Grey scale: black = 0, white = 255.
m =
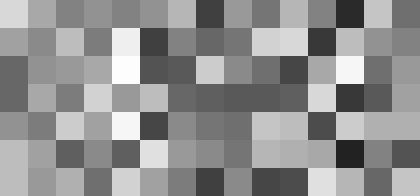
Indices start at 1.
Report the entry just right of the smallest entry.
130
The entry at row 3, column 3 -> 153
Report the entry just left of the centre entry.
103
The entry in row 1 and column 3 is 130
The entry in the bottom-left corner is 189
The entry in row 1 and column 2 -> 168
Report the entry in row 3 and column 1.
103
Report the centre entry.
95
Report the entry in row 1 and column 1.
216
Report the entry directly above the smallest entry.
204
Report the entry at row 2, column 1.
161
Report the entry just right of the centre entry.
89
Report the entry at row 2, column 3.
189
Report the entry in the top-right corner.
111
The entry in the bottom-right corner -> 197
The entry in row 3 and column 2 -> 146
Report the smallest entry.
34
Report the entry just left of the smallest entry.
168
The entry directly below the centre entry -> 117
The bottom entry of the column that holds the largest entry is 210
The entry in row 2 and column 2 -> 138

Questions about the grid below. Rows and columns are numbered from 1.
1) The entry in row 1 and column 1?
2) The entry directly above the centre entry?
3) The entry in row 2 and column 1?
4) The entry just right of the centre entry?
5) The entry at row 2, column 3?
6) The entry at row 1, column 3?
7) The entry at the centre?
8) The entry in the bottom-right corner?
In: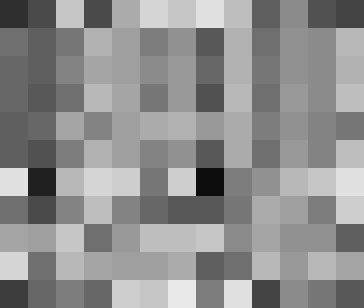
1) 47
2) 177
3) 111
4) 88
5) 119
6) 198
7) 145
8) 88

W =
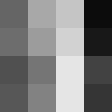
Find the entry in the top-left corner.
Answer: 101
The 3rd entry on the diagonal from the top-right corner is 117
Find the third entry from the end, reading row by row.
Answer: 130
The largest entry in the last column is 66
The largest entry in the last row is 229

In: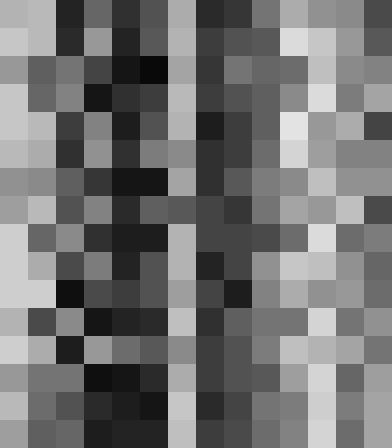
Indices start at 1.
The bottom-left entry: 158
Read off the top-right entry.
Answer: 74
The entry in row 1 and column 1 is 179
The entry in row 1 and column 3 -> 35
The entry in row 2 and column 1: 198
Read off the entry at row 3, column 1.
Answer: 152
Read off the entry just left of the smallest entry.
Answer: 21
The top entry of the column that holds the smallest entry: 82
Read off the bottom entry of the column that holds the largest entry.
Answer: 130
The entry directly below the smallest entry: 61
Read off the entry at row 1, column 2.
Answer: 185
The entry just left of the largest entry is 95
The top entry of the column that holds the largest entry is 172
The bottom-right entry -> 164
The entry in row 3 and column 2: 95
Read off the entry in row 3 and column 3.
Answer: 116

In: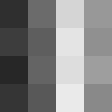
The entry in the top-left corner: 47
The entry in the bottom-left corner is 53
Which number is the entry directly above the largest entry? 221
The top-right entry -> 152
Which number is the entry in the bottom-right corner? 137
